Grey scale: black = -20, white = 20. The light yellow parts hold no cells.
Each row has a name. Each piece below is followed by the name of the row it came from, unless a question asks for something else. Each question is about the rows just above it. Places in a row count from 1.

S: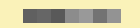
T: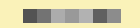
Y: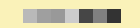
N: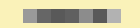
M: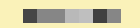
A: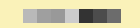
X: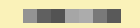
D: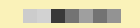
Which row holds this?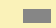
M
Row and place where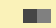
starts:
Y, 5
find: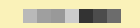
A
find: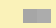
X
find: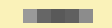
N
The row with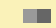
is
N

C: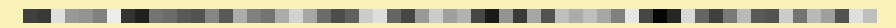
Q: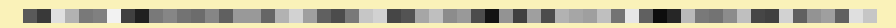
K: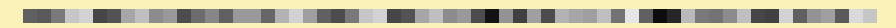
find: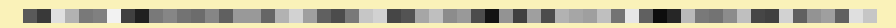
Q
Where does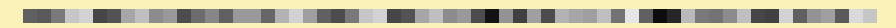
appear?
K
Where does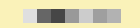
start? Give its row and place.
C, 26

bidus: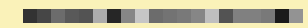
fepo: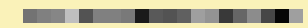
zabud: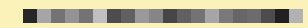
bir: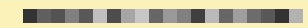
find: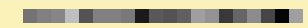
fepo
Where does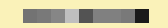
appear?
bidus
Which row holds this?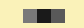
fepo
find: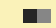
bidus
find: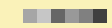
bir
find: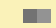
zabud
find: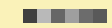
bir

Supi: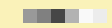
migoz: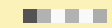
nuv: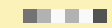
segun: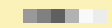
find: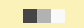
Supi
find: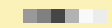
Supi
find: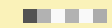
migoz
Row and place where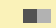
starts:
migoz, 1
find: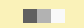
segun

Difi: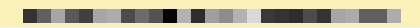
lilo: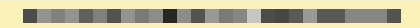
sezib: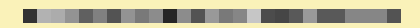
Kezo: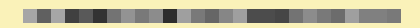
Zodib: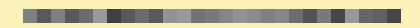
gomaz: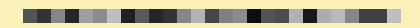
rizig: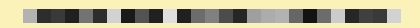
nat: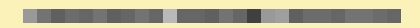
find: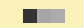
Difi
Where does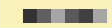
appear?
Difi

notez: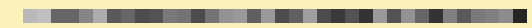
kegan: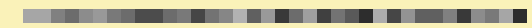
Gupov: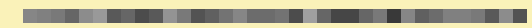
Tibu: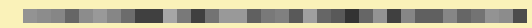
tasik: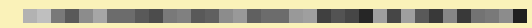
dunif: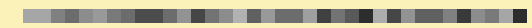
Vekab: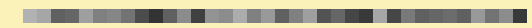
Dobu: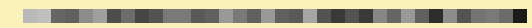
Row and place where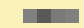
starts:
notez, 31
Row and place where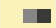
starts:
tasik, 31
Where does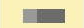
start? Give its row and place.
dunif, 18
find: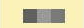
Dobu

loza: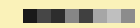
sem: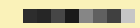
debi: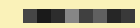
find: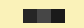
sem
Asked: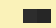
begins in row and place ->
sem, 1
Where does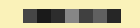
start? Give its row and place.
debi, 1
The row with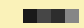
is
loza

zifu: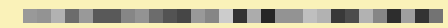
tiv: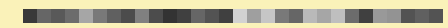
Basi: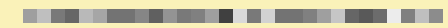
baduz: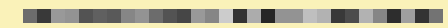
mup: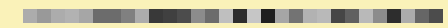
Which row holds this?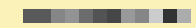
zifu
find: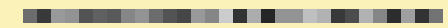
baduz
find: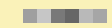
tiv
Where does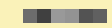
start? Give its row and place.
tiv, 24
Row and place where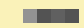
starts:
tiv, 27
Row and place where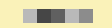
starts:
mup, 22

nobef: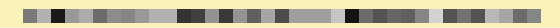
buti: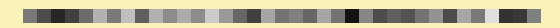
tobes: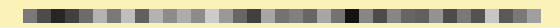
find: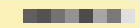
buti
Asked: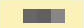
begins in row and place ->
nobef, 27
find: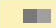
tobes

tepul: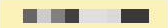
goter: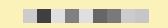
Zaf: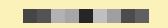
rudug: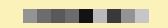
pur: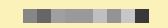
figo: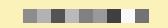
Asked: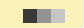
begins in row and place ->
rudug, 7
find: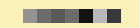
rudug
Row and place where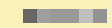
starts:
pur, 2
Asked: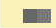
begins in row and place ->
goter, 6
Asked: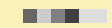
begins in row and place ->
tepul, 1
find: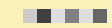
goter

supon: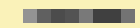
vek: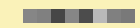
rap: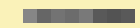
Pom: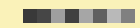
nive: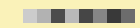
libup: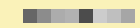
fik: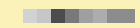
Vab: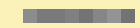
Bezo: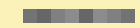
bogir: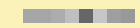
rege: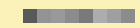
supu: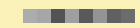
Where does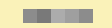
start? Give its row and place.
rege, 4
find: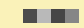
nive
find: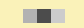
libup
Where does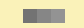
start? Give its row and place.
Vab, 5
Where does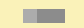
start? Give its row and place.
fik, 6

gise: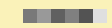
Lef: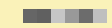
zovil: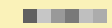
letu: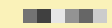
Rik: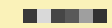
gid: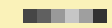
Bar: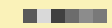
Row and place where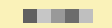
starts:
Lef, 2
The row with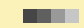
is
gid
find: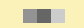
letu
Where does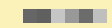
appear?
Lef
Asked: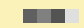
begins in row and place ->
gise, 3
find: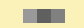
gise

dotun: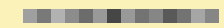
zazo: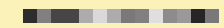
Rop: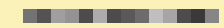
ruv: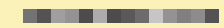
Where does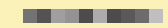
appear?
Rop
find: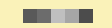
Rop

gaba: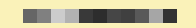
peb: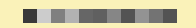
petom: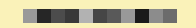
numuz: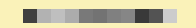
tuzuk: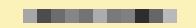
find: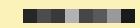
petom
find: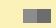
petom
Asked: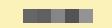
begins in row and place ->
peb, 5
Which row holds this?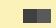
gaba
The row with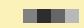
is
tuzuk
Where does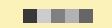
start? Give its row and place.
peb, 1
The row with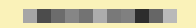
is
tuzuk

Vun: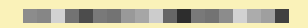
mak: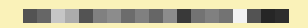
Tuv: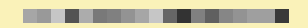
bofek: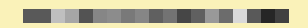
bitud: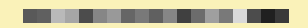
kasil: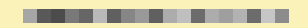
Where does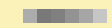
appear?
Tuv
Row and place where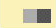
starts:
mak, 4
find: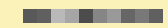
bitud
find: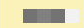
mak

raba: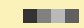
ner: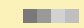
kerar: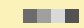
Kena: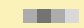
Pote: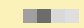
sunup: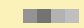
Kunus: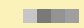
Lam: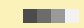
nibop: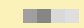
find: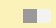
Lam
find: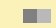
raba
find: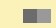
Lam
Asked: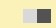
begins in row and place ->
kerar, 3
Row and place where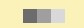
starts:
kerar, 1
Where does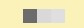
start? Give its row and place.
Pote, 2

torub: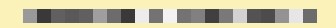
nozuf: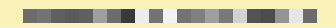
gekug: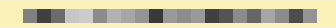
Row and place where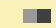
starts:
gekug, 13
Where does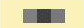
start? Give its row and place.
torub, 13
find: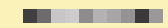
gekug
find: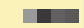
torub

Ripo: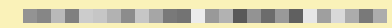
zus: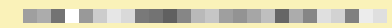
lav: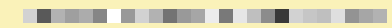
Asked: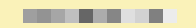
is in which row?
zus
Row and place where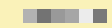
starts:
lav, 10
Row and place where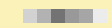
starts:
lav, 9
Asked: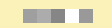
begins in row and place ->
lav, 4
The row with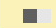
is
Ripo
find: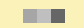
zus

